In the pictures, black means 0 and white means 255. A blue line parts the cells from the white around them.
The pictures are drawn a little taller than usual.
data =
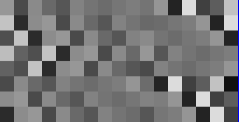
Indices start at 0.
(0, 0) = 151
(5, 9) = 149
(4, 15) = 125
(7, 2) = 151
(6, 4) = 105
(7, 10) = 86
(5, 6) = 108
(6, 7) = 116
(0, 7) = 108
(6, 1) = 151
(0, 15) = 93
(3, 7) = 74
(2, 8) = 86
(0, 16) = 194
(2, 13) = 118
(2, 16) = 35
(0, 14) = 64
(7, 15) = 220
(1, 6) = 105
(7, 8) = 116
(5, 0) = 74
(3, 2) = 79
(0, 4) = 86
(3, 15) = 118
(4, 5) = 151
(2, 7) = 105
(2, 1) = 195
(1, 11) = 108
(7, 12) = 125
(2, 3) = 140
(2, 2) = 43
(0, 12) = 35
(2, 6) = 138
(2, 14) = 125
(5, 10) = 108
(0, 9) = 125

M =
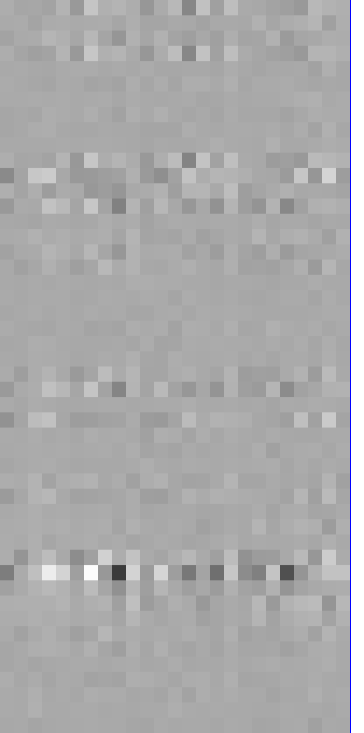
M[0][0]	173
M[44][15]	168
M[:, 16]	[190, 169, 174, 190, 172, 175, 170, 171, 170, 170, 191, 179, 189, 180, 170, 170, 174, 175, 169, 170, 171, 175, 170, 171, 179, 178, 170, 176, 172, 170, 171, 180, 174, 169, 170, 174, 188, 198, 176, 170, 170, 175, 171, 171, 175, 172, 169, 170]
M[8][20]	167
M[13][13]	151
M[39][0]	174
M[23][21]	170
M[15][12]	164
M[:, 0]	[173, 170, 163, 173, 169, 171, 170, 166, 166, 169, 174, 138, 175, 153, 168, 170, 162, 169, 169, 170, 167, 171, 167, 169, 171, 154, 170, 146, 170, 169, 166, 173, 155, 169, 171, 172, 173, 125, 161, 174, 172, 170, 166, 166, 173, 170, 170, 168]
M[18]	[169, 168, 170, 168, 170, 169, 168, 169, 168, 173, 173, 171, 171, 169, 169, 167, 169, 169, 168, 166, 168, 168, 172, 169, 169]
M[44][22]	172
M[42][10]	166
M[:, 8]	[180, 166, 150, 180, 170, 163, 167, 162, 168, 169, 180, 161, 150, 129, 169, 165, 151, 171, 168, 170, 170, 164, 169, 169, 171, 133, 170, 163, 171, 168, 168, 172, 167, 167, 164, 171, 173, 59, 145, 160, 165, 170, 159, 170, 163, 171, 169, 169]
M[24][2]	172
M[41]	[170, 162, 170, 175, 169, 160, 166, 182, 170, 172, 169, 171, 169, 173, 169, 165, 175, 162, 166, 164, 169, 173, 162, 179, 170]
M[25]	[154, 170, 173, 192, 183, 166, 196, 163, 133, 180, 164, 185, 163, 151, 167, 148, 178, 159, 155, 181, 140, 162, 167, 177, 178]
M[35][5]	171
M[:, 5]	[153, 170, 167, 153, 171, 169, 169, 169, 167, 169, 152, 153, 169, 165, 167, 170, 168, 159, 169, 167, 168, 169, 168, 167, 154, 166, 168, 157, 167, 169, 167, 175, 162, 169, 170, 171, 141, 159, 167, 170, 170, 160, 168, 170, 169, 167, 170, 169]
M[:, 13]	[135, 168, 159, 135, 168, 173, 170, 166, 173, 168, 132, 194, 180, 151, 170, 171, 162, 175, 169, 172, 167, 173, 171, 170, 175, 151, 173, 187, 164, 170, 171, 163, 177, 169, 169, 165, 183, 120, 159, 170, 171, 173, 164, 167, 172, 163, 170, 169]
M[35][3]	166
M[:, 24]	[175, 174, 172, 175, 167, 167, 171, 171, 167, 171, 178, 157, 164, 174, 168, 177, 172, 167, 169, 168, 171, 170, 167, 168, 169, 178, 169, 164, 170, 172, 169, 161, 166, 170, 175, 169, 171, 194, 173, 183, 177, 170, 169, 169, 168, 171, 170, 168]
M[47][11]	170
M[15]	[170, 171, 177, 171, 174, 170, 172, 174, 165, 180, 164, 166, 164, 171, 161, 166, 170, 168, 180, 167, 174, 177, 171, 160, 177]
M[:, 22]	[184, 181, 168, 180, 162, 166, 176, 173, 163, 170, 186, 150, 169, 176, 165, 171, 167, 155, 172, 165, 169, 172, 166, 167, 156, 167, 172, 161, 167, 172, 167, 165, 160, 165, 175, 167, 151, 176, 169, 187, 179, 162, 172, 171, 172, 175, 169, 161]
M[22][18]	168
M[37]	[125, 171, 191, 237, 211, 159, 252, 152, 59, 211, 155, 213, 158, 120, 164, 111, 198, 140, 128, 196, 80, 149, 176, 194, 194]
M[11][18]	168
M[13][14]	168
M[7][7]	168
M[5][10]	166
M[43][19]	172
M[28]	[170, 169, 172, 168, 170, 167, 173, 170, 171, 169, 161, 174, 172, 164, 173, 167, 172, 169, 167, 171, 168, 167, 167, 170, 170]
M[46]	[170, 169, 176, 169, 169, 170, 170, 168, 169, 168, 169, 169, 174, 170, 169, 170, 169, 169, 168, 168, 170, 169, 169, 167, 170]

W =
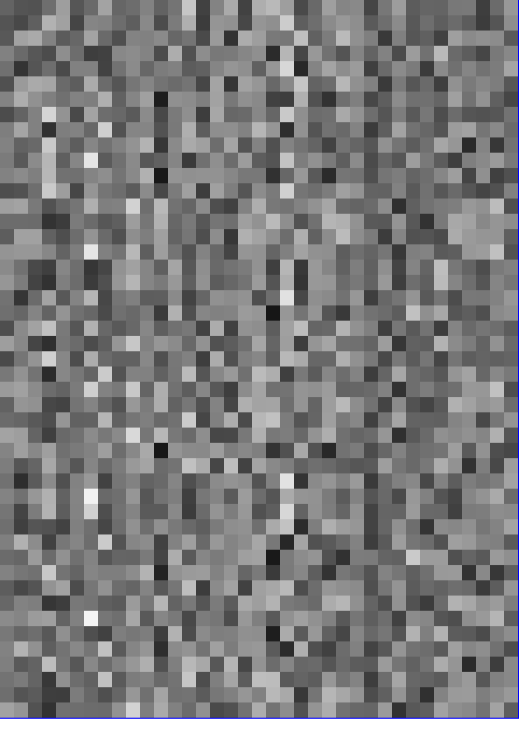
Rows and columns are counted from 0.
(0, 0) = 99
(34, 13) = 105
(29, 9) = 136
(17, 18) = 146
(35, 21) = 164
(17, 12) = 165
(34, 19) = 170
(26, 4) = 67
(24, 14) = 85
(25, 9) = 200
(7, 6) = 163
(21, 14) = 66
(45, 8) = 102
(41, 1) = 102
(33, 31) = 104
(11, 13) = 144
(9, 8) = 129
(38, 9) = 101
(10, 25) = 139
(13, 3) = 82
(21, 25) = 145
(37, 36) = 95
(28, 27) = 150
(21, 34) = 117
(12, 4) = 157
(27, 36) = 148
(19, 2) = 107
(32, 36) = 107
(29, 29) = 105
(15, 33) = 154
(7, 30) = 119
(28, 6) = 139
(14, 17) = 159
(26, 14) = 81
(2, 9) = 131
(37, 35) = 55
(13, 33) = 152
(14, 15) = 117
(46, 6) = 108
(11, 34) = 144

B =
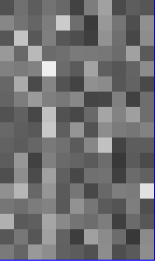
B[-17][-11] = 81
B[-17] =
[81, 112, 93, 115, 104, 66, 125, 161, 75, 93, 86]
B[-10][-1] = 110
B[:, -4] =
[161, 152, 146, 119, 95, 139, 71, 165, 141, 193, 109, 114, 104, 91, 125, 139, 141]
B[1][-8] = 125
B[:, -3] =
[75, 117, 111, 108, 86, 87, 128, 131, 123, 68, 56, 63, 126, 84, 63, 108, 78]
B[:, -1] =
[86, 144, 141, 90, 140, 73, 110, 110, 130, 93, 75, 97, 225, 79, 87, 139, 142]
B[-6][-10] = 142
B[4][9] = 100
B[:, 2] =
[93, 101, 88, 185, 130, 74, 154, 71, 89, 102, 65, 75, 103, 124, 95, 86, 153]
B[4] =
[129, 123, 130, 238, 107, 91, 163, 95, 86, 100, 140]
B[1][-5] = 58
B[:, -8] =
[115, 125, 127, 107, 238, 133, 127, 192, 200, 121, 128, 160, 149, 130, 165, 160, 141]
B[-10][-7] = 82
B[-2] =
[87, 119, 86, 160, 98, 61, 160, 139, 108, 56, 139]
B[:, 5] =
[66, 110, 78, 122, 91, 67, 136, 72, 149, 91, 100, 72, 118, 146, 116, 61, 92]
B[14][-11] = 176
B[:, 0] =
[81, 135, 86, 153, 129, 103, 100, 82, 104, 98, 93, 79, 144, 118, 176, 87, 122]
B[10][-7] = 106
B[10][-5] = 91
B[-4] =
[118, 111, 124, 130, 89, 146, 118, 91, 84, 126, 79]
